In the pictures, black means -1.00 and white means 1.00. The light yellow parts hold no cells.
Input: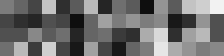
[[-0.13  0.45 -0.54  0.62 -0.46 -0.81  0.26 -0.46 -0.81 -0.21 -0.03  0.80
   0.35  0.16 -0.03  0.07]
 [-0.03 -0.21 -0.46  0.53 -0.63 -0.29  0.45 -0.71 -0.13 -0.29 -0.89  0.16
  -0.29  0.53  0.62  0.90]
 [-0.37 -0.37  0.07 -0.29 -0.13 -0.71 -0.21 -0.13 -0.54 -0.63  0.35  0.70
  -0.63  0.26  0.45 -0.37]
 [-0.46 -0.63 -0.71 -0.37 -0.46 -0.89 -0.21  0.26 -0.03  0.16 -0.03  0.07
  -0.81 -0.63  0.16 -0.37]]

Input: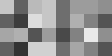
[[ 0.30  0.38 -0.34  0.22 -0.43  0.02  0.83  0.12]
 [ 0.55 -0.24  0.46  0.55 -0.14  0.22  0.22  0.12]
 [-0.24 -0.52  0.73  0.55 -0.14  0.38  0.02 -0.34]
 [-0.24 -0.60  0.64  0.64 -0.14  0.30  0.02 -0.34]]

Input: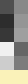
[[-0.57  0.25]
 [-0.65  0.17]
 [-0.38  0.07]
 [ 0.61 -0.03]
 [ 0.88 -0.20]]

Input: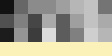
[[-0.78  0.17 -0.53  0.72 -0.28  0.00  0.62  0.43]
 [-0.37  0.00 -0.45  0.33 -0.28  0.25  0.52  0.33]
 [-0.86 -0.19  0.09  0.09  0.25  0.43  0.52 -0.09]]

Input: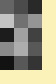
[[ 0.08  0.36 -0.31]
 [-0.78  0.26 -0.49]
 [ 0.53 -0.11  0.17]
 [-0.86 -0.31 -0.59]
 [-0.21 -0.41 -0.68]]

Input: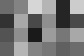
[[-0.25  0.42  0.03 -0.07 -0.25 -0.15]
 [-0.61  0.32 -0.43  0.12 -0.71 -0.43]
 [-0.35  0.12 -0.80  0.22 -0.07  0.32]
 [-0.15  0.03  0.68  0.42 -0.71  0.60]]

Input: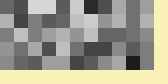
[[-0.02  0.50 -0.02  0.24  0.40  0.16  0.50 -0.20 -0.20 -0.11  0.08]
 [ 0.16 -0.11  0.32 -0.38  0.50 -0.11 -0.47 -0.47  0.08 -0.29 -0.02]
 [ 0.08 -0.20 -0.29  0.24  0.24 -0.47 -0.29  0.08  0.32 -0.77 -0.02]
 [-0.20 -0.38  0.68  0.68 -0.29  0.60 -0.67 -0.38  0.32 -0.11  0.24]
 [ 0.40 -0.47 -0.02 -0.29 -0.20  0.50  0.60  0.16  0.40 -0.11  0.40]]
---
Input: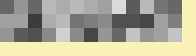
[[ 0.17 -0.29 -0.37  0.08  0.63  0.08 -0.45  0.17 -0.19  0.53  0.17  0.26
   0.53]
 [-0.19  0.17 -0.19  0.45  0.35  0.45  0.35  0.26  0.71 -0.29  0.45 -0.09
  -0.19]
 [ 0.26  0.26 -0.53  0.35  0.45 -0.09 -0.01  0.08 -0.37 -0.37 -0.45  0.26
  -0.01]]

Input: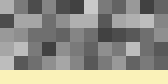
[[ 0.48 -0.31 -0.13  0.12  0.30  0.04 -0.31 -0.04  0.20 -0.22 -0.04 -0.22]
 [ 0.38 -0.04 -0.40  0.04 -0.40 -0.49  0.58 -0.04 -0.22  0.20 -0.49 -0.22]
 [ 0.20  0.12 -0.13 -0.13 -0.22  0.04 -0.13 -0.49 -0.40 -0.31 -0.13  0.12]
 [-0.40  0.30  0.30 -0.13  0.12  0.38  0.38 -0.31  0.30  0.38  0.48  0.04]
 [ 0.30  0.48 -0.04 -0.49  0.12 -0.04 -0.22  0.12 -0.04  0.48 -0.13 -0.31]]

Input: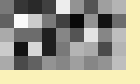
[[ 0.59 -0.85  0.69 -0.76 -0.05  0.41  0.33 -0.42  0.41]
 [-0.05 -0.58 -0.68 -0.50  0.86  0.15 -0.34  0.25  0.41]
 [ 0.33 -0.42 -0.24  0.15  0.05  0.25  0.05  0.15  0.49]
 [ 0.33 -0.15 -0.15 -0.76  0.05 -0.34  0.78  0.05  0.49]
 [-0.24  0.96  0.59 -0.05 -0.50 -0.93  0.15 -0.85 -0.15]]

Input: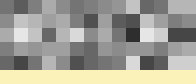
[[-0.19 -0.45 -0.09  0.43  0.09 -0.37 -0.19 -0.09 -0.01  0.70 -0.45 -0.28
   0.62  0.62]
 [-0.09 -0.28 -0.01  0.34  0.09 -0.09 -0.01  0.09  0.17  0.53 -0.19 -0.09
   0.43  0.43]
 [-0.01  0.25  0.17  0.25  0.25 -0.09 -0.19  0.17  0.09  0.17  0.17 -0.01
   0.25  0.34]
 [ 0.09  0.53  0.43  0.25  0.34 -0.01 -0.37  0.25 -0.28 -0.37  0.53  0.25
  -0.01  0.09]
 [ 0.34  0.80  0.53 -0.19  0.43  0.70  0.09  0.34 -0.09 -0.64  0.80  0.62
  -0.45 -0.45]]

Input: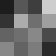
[[-0.77 -0.32 -0.51  0.61]
 [ 0.07 -0.22 -0.03 -0.68]
 [-0.22 -0.13  0.07 -0.42]
 [-0.60  0.35 -0.13  0.25]]

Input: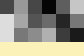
[[ 0.73 -0.06  0.10  0.38 -0.53 -0.80]
 [-0.44  0.20 -0.44 -0.96 -0.26  0.55]
 [ 0.73  0.30 -0.34 -0.16 -0.71 -0.06]]

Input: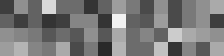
[[-0.23 -0.51 -0.23 -0.59 -0.51  0.04  0.04 -0.59  0.89 -0.23 -0.32  0.23
  -0.42 -0.05  0.13 -0.51]
 [ 0.13  0.04 -0.05 -0.32 -0.15 -0.32  0.13 -0.32  0.33 -0.15  0.04 -0.23
   0.60  0.33  0.23  0.13]
 [-0.51  0.13 -0.23  0.70 -0.15 -0.15 -0.59 -0.23  0.23 -0.05 -0.42  0.13
  -0.42 -0.05  0.13  0.33]
 [ 0.23  0.41  0.04 -0.05  0.33 -0.42 -0.05 -0.68  0.41 -0.15 -0.15  0.51
  -0.59  0.04 -0.32  0.33]]
